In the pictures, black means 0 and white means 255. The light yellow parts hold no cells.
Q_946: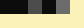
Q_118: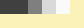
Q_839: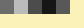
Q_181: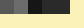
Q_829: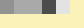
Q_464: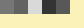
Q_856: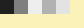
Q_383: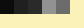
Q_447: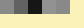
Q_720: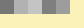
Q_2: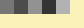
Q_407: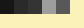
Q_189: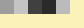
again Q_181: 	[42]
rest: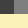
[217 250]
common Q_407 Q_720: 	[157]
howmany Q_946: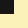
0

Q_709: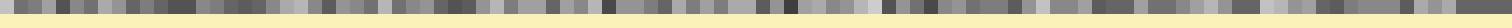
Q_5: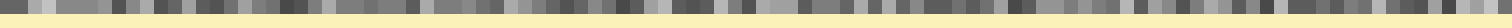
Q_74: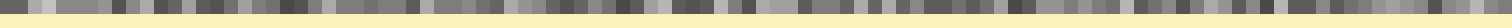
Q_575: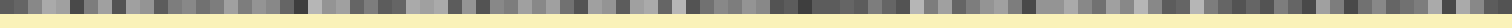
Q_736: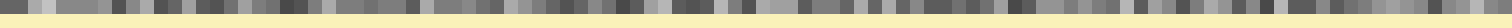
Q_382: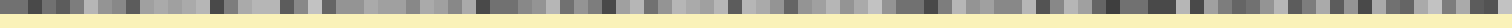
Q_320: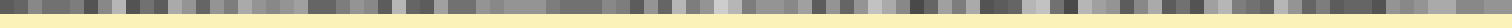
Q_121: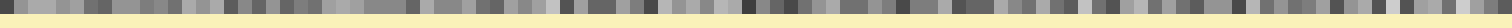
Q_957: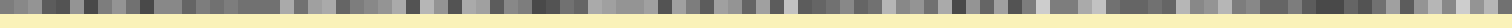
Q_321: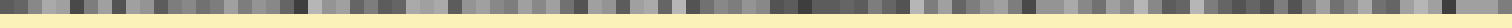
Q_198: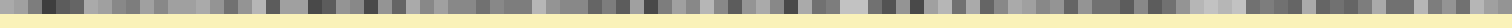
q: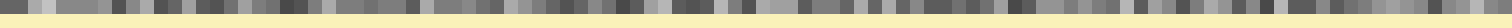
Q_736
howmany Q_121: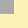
14
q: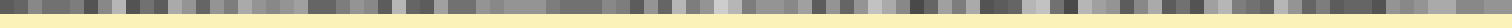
Q_320
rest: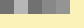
[101  83  92 148 182 125 160 160 101 160 136 182  73 148 148 125 101 170
 125 160 125 170 170  92 148  62 160 170 136 148 182 205  83 148 113  73
 136 148 113 125 125  92 148 194 136 136 160  92 101 101 160 113 113 136
 160 182 148 101 101 194 182 148 160 101  92 125 136 136 136  92 170 148
 170 101 101 101 101]

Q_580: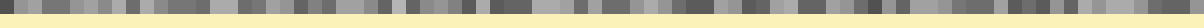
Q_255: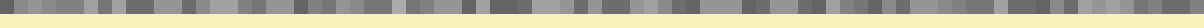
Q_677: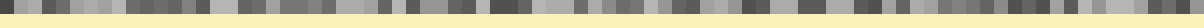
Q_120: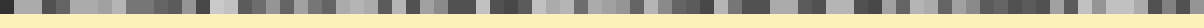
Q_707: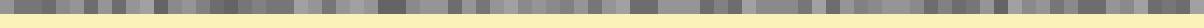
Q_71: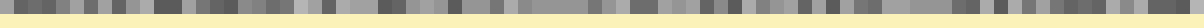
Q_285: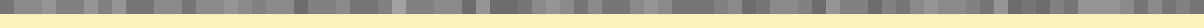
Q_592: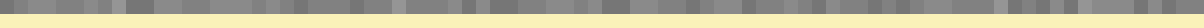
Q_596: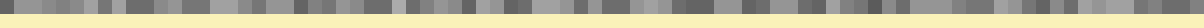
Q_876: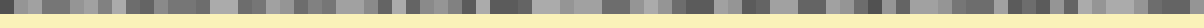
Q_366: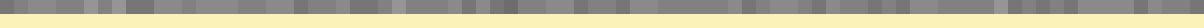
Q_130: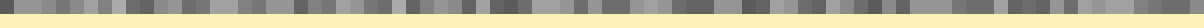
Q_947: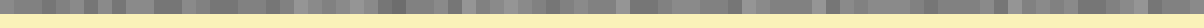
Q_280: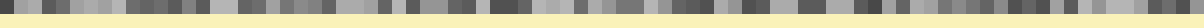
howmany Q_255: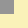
20
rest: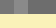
[149 138 161 109 118 109 161]
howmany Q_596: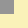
21
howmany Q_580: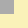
12

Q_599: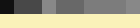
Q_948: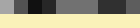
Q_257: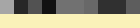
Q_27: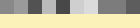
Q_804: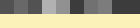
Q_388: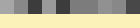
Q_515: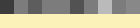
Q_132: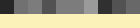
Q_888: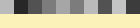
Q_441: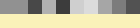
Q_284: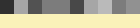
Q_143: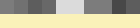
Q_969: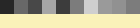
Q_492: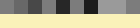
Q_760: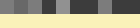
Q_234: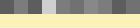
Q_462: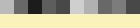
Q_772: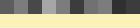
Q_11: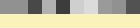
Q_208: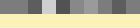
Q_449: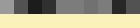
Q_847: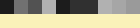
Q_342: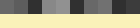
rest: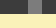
[60]
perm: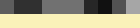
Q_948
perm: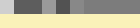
Q_208
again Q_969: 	[124]
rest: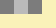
[136]
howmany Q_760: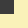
5
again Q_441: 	[145]

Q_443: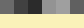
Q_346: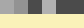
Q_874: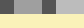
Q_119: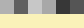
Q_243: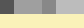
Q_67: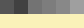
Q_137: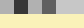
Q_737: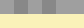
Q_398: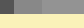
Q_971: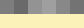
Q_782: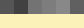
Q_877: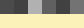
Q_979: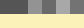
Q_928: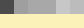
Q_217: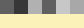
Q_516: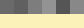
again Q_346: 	[75]
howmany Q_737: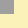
4
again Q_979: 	[85]
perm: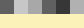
Q_217
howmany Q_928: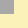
2
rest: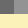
[159 136 115]

